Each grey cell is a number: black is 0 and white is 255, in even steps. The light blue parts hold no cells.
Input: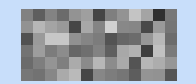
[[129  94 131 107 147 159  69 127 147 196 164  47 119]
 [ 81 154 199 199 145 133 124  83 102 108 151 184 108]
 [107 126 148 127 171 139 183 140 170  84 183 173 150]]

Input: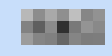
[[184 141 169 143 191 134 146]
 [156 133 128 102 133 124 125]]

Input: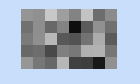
[[149 144 200 158 131 195 109 139]
 [123 143 184  88  83 115 172  91]
 [150 119 104 183  65  62  25 144]]

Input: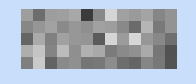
[[158 109 157 159 168  59 136 213 161 154 164 134 147]
 [101 170 128 161 151 148  91 213 155 214 151 136 111]
 [127 202  99 138 144 117 120 141 110 101 134 120  83]]

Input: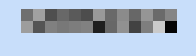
[[111 161  79 104  90  77 153 105 139 103 149 106 133]]

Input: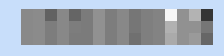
[[137 139  98 136 101 123 145 125 136 118 127 131 246 145 179  53]
 [137 139 125 136 123 123 145 125 136 112 127 131 170 145 154 102]]
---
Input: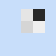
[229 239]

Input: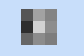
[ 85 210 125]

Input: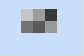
[197  89]

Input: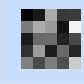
[  4 172 108 105 204]

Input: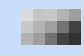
[219 179 115]

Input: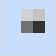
[209  51]

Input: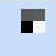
[ 87 246]

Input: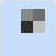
[136 192]

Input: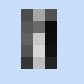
[ 77 106  14]
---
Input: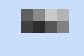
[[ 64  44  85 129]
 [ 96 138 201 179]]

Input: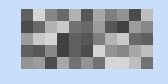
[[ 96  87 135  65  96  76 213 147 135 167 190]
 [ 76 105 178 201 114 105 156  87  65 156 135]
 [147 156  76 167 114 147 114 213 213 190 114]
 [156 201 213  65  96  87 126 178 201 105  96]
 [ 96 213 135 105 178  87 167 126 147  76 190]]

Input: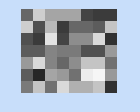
[[ 92  38 165 153 113 237 246 153]
 [ 80  59 227  68 141 141 217  49]
 [206  80 185  59 103 103  92 196]
 [ 92  92 132 122 122  80  80 153]
 [122 196 113 217 176 176 196  49]
 [103 206 165 165 165  68  59  59]
 [153 217 132 103 141 196 196 113]]

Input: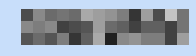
[[ 85 107  85 125  53  96 169  32 137 147 125 125  65 158]
 [137 125 137  65  76  85 158 107  96  65  96  96  65 116]
 [ 76 137 107 116 107 169 158 147 125  53 158  76 196 116]]

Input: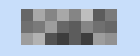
[[112 122 157 103  92 133 112 103]
 [103 168 133 168 133 190  92 122]
 [157 178  82  61  92  61 157 145]]

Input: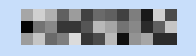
[[  4 115 136  54  54  85 185 166 115 136  43  96 197]
 [156 197 106 126 219  54  75 185  15 147 166  43  43]
 [166 208 176  96 156  65 106  96  65 126  25 208  75]]
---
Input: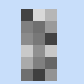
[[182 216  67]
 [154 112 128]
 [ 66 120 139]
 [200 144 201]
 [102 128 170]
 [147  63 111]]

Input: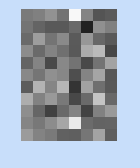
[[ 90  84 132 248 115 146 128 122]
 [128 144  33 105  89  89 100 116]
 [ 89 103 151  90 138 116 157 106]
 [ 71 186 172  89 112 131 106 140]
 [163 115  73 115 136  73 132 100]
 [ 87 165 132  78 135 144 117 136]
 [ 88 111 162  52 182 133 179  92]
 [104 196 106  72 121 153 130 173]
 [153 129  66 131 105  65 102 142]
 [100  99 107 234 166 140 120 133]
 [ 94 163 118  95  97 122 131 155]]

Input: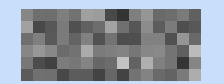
[[ 96 122 109 106 149 127  52  73 156 160 114 126 110 111 134]
 [ 88  79 123  92 140  86 112 163 109  97  80 122  87  72 161]
 [105 149  81 129 129  79  78 115  82 129  99 123  89 127 111]
 [187  95 116 137 135 119 131 127 123 171 114 107 136 151 134]
 [133  53 116 128 175  98 195 108 103 132 119 124  65  76 119]
 [173 122  99 106 131 115  67 103  67  91  92  72 111 112  91]]

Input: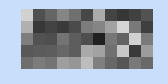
[[ 82  65  55  68 171  71 112 134 101  80 209]
 [ 63 121 213 162 133 124  75  58  67  56 176]
 [122 209  99 119  33  78  93 115  78  82 126]
 [156  57 199 112 162 170  93 103  93  91  88]
 [105 121  86 103 128 189 150 158 116 124 110]]

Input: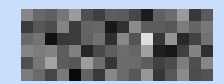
[[ 90  56 154 108  96  28  70  91  93  63  79 155 118  95 103 134]
 [119 101 123  87  92  92 139  49  24 102 100  60 131  77  87  59]
 [113  67  41 148  55 222  84 135  47 113  98  59  57  17 115 105]
 [ 47 131  64  23  31 160 102 108  94  73  38 128  93 131 124 132]
 [134  78 124  76  65  93 106 107  54 110 157  87  93 163 119  79]
 [ 83  76 139  87  55 151  87 106 136  57  98   9 121  71 106 123]]

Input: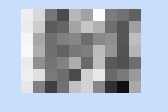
[[ 97 113 124 252 162 183  75 118 216 238]
 [160  85 111 177 198 164 101  91 204 236]
 [190  86 143 137 109 135 128 111 167 245]
 [181  84 148 188 126 119  98 111 175 249]
 [110  81  89 189 105 173 130 116 143 235]
 [154 121 105 232 208  74 109 121 223 239]
 [169  15  49 134 210 193 113  63 129 230]]

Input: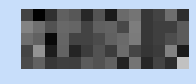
[[ 45 110  67  55 116 106  26  83  39  87  96  48   1  67]
 [ 91  63  63  55 125  72  99  96  67 101 104  82 111 131]
 [ 91  77  63  55 123 106  97  75  67  67 101   9  97 110]
 [ 26 130  59  53  69 108  60  82  60  36  99  29 147  68]
 [193  45  67  38 116  34  97  82  91  62  63  55  97  74]]
